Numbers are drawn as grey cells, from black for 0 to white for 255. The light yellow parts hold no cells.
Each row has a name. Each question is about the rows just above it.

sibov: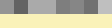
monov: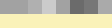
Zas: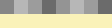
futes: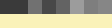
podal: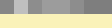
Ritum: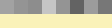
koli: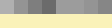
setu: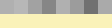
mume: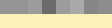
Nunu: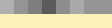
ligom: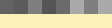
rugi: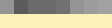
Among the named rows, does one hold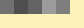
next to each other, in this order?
no
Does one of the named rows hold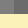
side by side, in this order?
yes
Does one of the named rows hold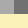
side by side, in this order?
no

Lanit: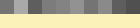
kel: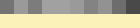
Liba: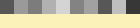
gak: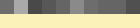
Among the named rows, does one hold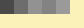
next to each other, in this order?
no
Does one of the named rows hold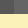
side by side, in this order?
yes
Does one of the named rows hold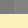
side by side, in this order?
yes
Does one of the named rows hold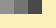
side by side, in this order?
no
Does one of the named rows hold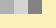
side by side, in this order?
yes
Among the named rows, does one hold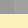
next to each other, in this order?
no

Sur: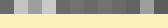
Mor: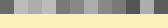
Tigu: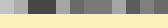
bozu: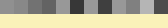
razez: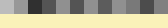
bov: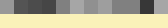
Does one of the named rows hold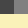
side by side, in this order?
yes
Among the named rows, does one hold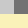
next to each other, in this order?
no
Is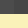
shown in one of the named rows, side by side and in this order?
yes
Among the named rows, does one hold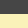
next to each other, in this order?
yes
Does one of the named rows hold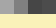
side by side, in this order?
no
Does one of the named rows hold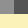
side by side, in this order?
yes
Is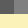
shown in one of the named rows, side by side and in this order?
yes

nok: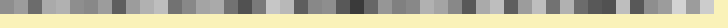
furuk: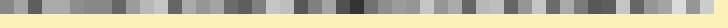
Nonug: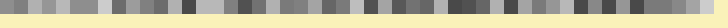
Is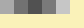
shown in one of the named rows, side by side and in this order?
yes
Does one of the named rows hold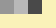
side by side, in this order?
yes
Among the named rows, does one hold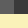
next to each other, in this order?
no
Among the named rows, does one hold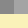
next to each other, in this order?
yes
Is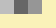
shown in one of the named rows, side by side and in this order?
yes

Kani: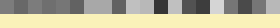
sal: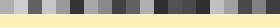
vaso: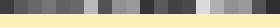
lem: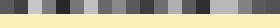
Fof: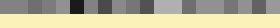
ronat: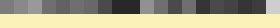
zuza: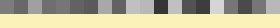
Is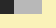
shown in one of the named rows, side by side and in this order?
no
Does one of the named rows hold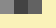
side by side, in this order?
yes
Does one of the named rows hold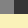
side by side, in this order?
no
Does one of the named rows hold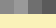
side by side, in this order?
no

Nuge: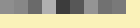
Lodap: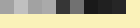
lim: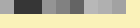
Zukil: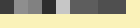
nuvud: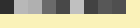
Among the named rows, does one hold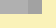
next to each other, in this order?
no
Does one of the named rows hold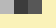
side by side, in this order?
no
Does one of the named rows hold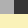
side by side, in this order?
no

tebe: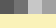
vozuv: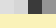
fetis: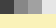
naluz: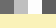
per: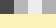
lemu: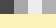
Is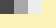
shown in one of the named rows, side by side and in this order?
yes
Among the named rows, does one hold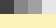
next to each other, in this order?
yes
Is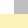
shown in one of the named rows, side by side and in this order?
no
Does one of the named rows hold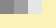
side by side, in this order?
yes

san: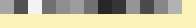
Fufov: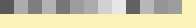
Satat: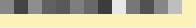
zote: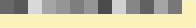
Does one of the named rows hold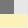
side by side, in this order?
no
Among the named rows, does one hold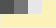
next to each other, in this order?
no
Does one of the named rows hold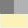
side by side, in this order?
yes
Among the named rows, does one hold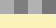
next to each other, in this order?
yes
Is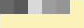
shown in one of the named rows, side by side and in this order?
no
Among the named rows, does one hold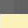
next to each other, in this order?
no
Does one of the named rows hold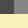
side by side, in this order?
yes

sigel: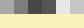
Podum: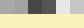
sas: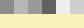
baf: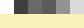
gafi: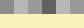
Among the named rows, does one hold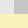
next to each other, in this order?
yes
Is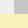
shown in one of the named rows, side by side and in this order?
no
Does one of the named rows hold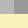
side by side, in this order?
yes
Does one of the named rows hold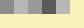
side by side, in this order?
no

